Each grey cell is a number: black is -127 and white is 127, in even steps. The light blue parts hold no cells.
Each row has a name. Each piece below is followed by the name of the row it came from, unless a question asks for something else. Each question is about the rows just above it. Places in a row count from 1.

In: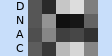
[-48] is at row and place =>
A, 1
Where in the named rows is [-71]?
C, 2
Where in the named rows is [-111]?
N, 3
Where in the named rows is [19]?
N, 2
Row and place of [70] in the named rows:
D, 3

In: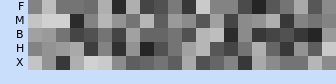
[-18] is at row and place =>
F, 5
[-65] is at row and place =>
H, 5
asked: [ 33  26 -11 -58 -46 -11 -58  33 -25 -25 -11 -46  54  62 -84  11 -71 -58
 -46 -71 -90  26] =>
B
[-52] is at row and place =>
F, 16
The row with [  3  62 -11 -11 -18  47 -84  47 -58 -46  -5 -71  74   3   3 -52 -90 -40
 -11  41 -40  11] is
F
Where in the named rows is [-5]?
F, 11
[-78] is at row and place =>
H, 7

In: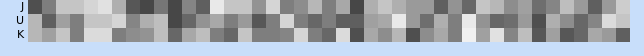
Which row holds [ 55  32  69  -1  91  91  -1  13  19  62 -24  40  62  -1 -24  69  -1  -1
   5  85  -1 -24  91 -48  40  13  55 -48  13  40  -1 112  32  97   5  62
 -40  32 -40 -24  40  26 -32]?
K
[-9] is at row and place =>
J, 10
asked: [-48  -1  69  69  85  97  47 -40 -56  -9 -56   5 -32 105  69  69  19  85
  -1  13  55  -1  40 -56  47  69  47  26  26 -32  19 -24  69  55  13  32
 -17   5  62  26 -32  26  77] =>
J
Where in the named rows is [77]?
J, 43

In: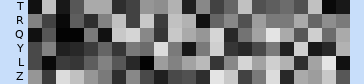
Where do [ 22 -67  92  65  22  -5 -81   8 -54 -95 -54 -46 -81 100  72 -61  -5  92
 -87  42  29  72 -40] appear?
Z
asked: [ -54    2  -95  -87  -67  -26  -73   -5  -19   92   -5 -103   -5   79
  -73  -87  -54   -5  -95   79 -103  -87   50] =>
Y
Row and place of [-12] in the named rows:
Q, 16
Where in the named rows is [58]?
L, 13

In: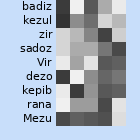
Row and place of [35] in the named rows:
Vir, 2
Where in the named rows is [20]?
kepib, 3
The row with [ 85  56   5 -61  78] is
zir
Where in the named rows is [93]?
Mezu, 5
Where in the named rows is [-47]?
Mezu, 4
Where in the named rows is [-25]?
dezo, 4

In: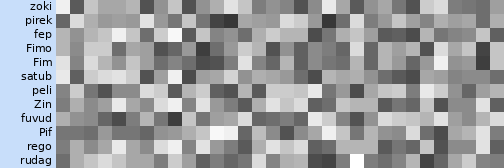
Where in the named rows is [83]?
satub, 13
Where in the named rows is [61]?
Pif, 15

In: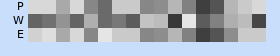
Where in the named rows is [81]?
E, 1
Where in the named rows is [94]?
E, 2

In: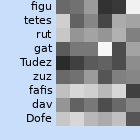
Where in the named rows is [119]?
gat, 4
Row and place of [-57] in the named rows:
tetes, 4
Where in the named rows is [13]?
Tudez, 6

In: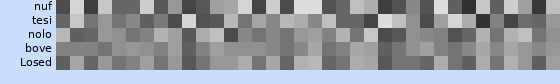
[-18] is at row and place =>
tesi, 34
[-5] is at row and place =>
tesi, 8

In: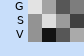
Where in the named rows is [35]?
G, 2
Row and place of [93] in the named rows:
S, 2
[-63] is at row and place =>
S, 4
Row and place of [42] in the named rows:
V, 4
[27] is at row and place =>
S, 3
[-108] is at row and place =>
V, 2
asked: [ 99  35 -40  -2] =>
G

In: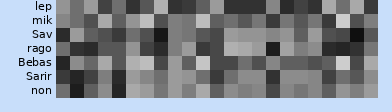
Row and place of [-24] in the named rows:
Bebas, 3
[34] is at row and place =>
rago, 17

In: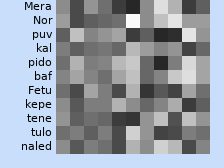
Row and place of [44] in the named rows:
kepe, 9
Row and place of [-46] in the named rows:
tene, 9
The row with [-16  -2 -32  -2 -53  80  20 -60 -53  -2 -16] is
tulo
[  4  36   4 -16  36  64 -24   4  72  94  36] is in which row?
baf
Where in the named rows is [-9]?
kal, 4
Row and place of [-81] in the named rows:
puv, 9

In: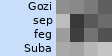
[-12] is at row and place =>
feg, 3
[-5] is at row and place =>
Gozi, 3
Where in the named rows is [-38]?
sep, 3
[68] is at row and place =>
Suba, 4
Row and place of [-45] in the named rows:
feg, 4

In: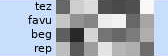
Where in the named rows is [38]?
favu, 7
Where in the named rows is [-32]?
beg, 1

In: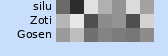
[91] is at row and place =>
silu, 6
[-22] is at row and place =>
silu, 1

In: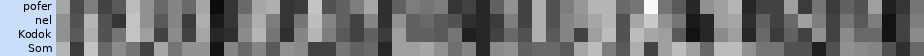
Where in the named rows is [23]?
pofer, 38
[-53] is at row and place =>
pofer, 2
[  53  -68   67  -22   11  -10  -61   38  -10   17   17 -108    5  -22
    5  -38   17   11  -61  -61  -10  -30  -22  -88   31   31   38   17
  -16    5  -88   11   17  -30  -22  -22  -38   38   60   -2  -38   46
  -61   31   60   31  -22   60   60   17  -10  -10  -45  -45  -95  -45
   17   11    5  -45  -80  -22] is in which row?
Som
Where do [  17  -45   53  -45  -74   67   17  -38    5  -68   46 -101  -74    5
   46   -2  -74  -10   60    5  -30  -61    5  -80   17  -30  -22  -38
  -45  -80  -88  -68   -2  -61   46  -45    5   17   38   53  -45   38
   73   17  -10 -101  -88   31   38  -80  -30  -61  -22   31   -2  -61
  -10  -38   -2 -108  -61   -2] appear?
nel
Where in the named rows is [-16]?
Som, 29

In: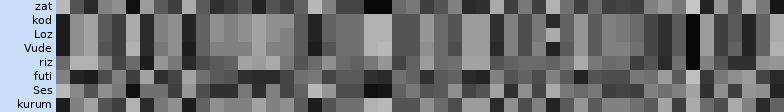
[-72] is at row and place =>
futi, 47
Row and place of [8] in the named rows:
Ses, 2

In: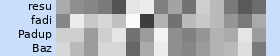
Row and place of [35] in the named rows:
resu, 9
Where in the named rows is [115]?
Padup, 8
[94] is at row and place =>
Baz, 14
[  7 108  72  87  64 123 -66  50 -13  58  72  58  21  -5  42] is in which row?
fadi
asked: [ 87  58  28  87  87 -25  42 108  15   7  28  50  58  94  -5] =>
Baz
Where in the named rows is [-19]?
resu, 15
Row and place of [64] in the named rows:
fadi, 5

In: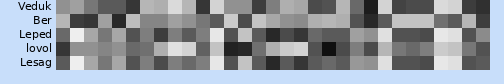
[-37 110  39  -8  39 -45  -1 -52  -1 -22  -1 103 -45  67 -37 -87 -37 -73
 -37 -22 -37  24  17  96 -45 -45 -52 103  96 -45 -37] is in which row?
Lesag
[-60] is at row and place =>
Veduk, 25
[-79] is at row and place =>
Veduk, 31
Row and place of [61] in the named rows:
Ber, 6
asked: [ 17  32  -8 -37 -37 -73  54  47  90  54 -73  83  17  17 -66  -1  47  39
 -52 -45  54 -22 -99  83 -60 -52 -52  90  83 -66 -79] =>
Veduk
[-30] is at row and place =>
lovol, 11
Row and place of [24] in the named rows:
Lesag, 22

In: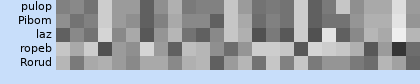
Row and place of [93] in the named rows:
pulop, 25
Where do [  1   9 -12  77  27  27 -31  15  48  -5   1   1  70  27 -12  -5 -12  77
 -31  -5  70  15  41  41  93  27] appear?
pulop
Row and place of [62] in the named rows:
ropeb, 10
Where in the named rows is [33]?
Rorud, 25
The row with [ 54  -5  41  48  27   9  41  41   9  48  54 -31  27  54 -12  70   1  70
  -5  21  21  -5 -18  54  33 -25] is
Rorud
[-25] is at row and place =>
Rorud, 26

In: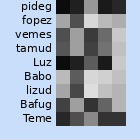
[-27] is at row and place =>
Bafug, 4
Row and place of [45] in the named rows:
fopez, 5

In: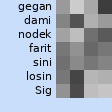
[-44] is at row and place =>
dami, 2
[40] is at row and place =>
gegan, 3

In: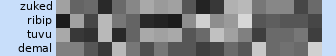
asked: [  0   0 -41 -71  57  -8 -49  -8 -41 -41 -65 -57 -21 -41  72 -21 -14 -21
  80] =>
demal
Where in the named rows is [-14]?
demal, 17
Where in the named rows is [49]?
zuked, 13
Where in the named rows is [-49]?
demal, 7
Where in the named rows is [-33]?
ribip, 16

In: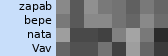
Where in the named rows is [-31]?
zapab, 6
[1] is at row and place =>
nata, 5
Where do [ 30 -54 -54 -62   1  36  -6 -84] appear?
nata

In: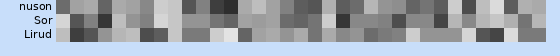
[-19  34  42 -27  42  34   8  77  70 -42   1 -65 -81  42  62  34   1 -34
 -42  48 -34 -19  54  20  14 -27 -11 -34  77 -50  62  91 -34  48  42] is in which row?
nuson
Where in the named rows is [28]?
Sor, 15
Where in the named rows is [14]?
nuson, 25

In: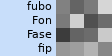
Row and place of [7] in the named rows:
fip, 4
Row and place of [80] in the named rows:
Fon, 2
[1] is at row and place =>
fubo, 1
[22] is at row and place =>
fip, 1
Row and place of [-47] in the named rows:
Fon, 3
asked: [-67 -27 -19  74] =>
Fase

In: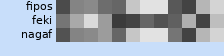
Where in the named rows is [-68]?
feki, 5
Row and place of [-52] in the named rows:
fipos, 1
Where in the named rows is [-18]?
fipos, 4

